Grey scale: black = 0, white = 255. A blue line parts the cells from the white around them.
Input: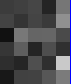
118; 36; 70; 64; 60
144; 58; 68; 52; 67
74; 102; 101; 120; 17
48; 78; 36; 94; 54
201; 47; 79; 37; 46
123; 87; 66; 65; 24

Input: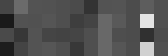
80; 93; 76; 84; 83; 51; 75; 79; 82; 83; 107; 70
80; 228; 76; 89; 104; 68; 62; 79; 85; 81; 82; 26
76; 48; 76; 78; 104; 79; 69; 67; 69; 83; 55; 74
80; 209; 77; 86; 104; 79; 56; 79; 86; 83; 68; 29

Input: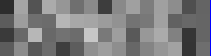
100; 79; 141; 160; 125; 160; 137; 61; 138; 111; 150; 171; 83; 165; 45
101; 104; 97; 161; 120; 115; 146; 156; 165; 168; 182; 108; 111; 157; 92
101; 53; 129; 171; 152; 89; 158; 121; 199; 108; 114; 104; 183; 104; 58
110; 52; 162; 150; 132; 103; 142; 158; 144; 93; 62; 108; 87; 139; 92

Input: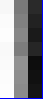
42; 122; 247
34; 128; 251
26; 135; 253
38; 125; 249
13; 146; 250
17; 142; 252
21; 139; 253

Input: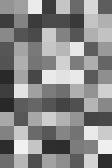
93; 216; 105; 197; 60; 235; 159; 148
176; 195; 57; 74; 75; 59; 131; 61
194; 176; 85; 130; 202; 74; 84; 137
153; 93; 231; 183; 197; 121; 164; 86
101; 174; 124; 209; 127; 117; 175; 83
143; 90; 233; 226; 234; 71; 164; 41
208; 147; 175; 111; 123; 160; 228; 62
136; 181; 80; 67; 84; 102; 92; 40
72; 69; 149; 177; 206; 167; 87; 169
203; 234; 115; 133; 87; 106; 202; 130
239; 129; 124; 45; 46; 197; 241; 44
45; 212; 90; 141; 162; 78; 183; 109

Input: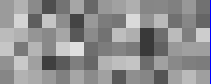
113; 152; 128; 135; 134; 175; 161; 152; 103; 166; 115; 78; 138; 178; 155
101; 135; 112; 186; 147; 218; 118; 124; 153; 68; 141; 197; 94; 212; 155
205; 127; 187; 110; 57; 175; 190; 114; 139; 88; 166; 137; 149; 178; 187
159; 160; 153; 97; 57; 122; 132; 124; 110; 224; 205; 137; 181; 121; 198
124; 127; 137; 161; 108; 196; 190; 179; 103; 127; 90; 63; 160; 201; 145
159; 186; 162; 84; 134; 143; 89; 161; 139; 166; 128; 152; 170; 178; 134
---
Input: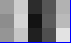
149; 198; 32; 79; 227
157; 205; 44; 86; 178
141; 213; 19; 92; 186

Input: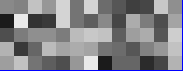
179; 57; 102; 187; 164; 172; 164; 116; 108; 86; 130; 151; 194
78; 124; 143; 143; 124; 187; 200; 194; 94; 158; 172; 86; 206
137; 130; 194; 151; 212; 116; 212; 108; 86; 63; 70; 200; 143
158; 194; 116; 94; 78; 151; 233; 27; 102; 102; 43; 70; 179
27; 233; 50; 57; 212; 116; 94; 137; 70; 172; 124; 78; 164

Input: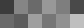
106; 92; 159; 118; 145; 191
60; 133; 106; 152; 126; 73

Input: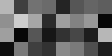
159; 7; 86; 22; 50; 71; 29; 183
183; 63; 114; 107; 36; 86; 101; 94
14; 122; 63; 50; 137; 122; 79; 29
144; 205; 167; 43; 159; 130; 152; 7

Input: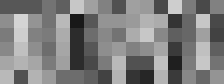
185; 81; 179; 154; 109; 109; 95; 66; 179; 52; 38; 179; 58; 136; 103; 148
87; 87; 87; 115; 95; 199; 160; 129; 81; 160; 154; 73; 206; 123; 73; 129
166; 179; 166; 123; 160; 44; 73; 123; 185; 81; 81; 192; 31; 123; 199; 115
136; 192; 142; 109; 166; 44; 87; 142; 154; 129; 142; 166; 58; 115; 192; 95
123; 206; 129; 123; 172; 44; 109; 136; 115; 172; 199; 136; 95; 103; 160; 66
142; 212; 148; 115; 185; 24; 87; 148; 148; 154; 179; 172; 52; 103; 199; 73

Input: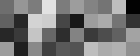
157; 31; 137; 64; 89; 83; 190; 171; 177; 144
97; 39; 211; 205; 70; 24; 157; 171; 116; 51
39; 58; 197; 103; 45; 131; 58; 77; 97; 163
110; 150; 124; 226; 124; 157; 131; 116; 190; 2

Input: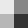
183; 52
234; 135

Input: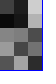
10; 22; 179
64; 29; 206
155; 70; 114
133; 126; 76
84; 163; 44
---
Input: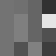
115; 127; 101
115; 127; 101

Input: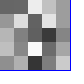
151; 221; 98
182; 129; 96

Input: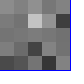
123; 115; 195
116; 119; 124

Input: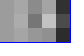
156; 172; 118
156; 165; 151

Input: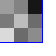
122; 189; 108
218; 107; 140

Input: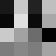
8; 224; 11
202; 162; 108

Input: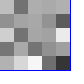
145; 164; 168
207; 115; 166
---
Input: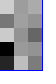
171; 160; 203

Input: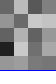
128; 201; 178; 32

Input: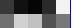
243; 82

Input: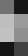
22; 190

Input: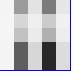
230; 203; 235; 94; 244

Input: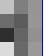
149; 92; 46

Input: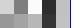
193; 53
